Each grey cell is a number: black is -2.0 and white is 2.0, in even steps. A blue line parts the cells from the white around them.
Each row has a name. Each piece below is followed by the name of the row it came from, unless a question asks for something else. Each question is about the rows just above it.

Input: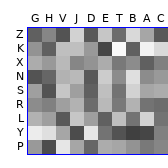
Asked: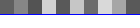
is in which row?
Z
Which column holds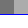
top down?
E
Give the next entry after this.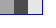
[-0.2]
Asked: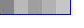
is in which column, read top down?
J
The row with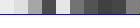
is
Y
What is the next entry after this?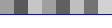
[-0.2]

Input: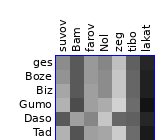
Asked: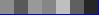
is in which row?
ges
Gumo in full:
[ 0.8 -0.8  0.5  0.7  1.3 -0.3 -1.7]
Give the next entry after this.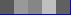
[-1.4]
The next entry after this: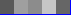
[-1.5]

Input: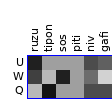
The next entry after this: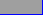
[-0.8]
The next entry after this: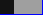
[-0.8]
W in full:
[-1.0  0.9 -1.5  0.5 -0.3  1.3]

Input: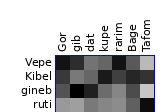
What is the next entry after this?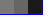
[-1.0]
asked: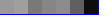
ruti
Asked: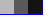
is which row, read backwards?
Vepe

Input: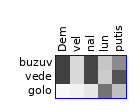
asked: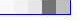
golo
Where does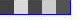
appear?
vede
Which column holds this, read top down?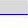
vel
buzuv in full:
[-1.0  1.4 -0.9  1.1  0.2]
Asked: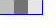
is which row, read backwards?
golo

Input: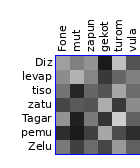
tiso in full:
[-0.2 -1.4 -0.4 -0.7  0.6 -0.3]
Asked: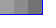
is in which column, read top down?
Fone
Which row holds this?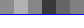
levap
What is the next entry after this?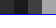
[-0.8]
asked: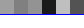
Diz
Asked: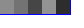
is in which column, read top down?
Fone

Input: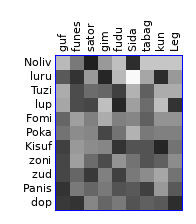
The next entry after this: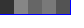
[-0.5]
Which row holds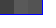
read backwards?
Panis
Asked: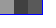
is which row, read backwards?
Panis
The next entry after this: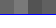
[-0.6]
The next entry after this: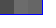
[-1.0]

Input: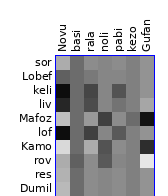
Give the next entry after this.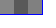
[0.3]
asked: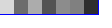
Kamo
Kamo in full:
[ 1.4 -0.3  0.7 -0.7  0.2  0.0 -1.3]
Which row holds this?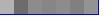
res
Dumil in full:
[ 0.9 -0.3  0.2  0.1  0.2  0.0  0.3]
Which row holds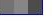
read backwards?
liv
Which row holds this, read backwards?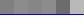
Dumil

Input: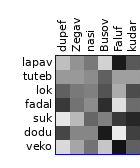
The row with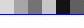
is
veko
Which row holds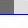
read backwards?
fadal
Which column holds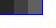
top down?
kudar

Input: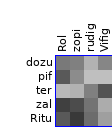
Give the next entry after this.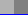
[-0.7]
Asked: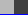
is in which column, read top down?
Rol
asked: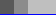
pif
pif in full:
[-0.6  0.2  1.0  1.0]
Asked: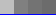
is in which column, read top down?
rudig
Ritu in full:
[-0.6 -1.1 -0.3  0.5]

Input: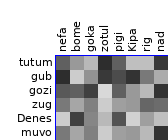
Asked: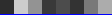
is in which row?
gub
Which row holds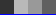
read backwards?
gozi

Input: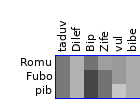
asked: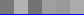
Romu
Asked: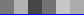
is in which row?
pib
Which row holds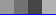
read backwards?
Fubo
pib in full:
[-0.1  0.8 -0.9 -0.2  1.1  0.7]
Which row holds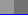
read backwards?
Fubo

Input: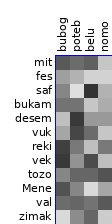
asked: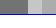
bukam
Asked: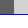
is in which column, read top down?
belu
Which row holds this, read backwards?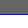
tozo
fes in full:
[0.5 0.8 1.3 1.3]
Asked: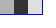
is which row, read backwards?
saf
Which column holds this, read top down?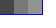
poteb

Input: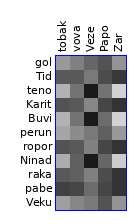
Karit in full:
[-0.7 -0.6  0.1 -0.9 -1.2]
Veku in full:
[ 0.5  0.1 -0.1 -0.7  0.3]
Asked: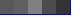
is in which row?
raka
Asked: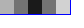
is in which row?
teno

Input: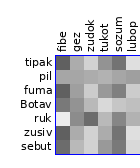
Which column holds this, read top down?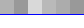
tukot
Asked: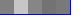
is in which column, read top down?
sozum
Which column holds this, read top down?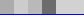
zudok
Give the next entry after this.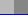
[0.8]
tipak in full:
[-0.5  0.7  1.3  0.3 -0.2  1.5]
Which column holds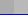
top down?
gez

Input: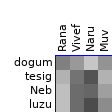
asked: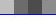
luzu

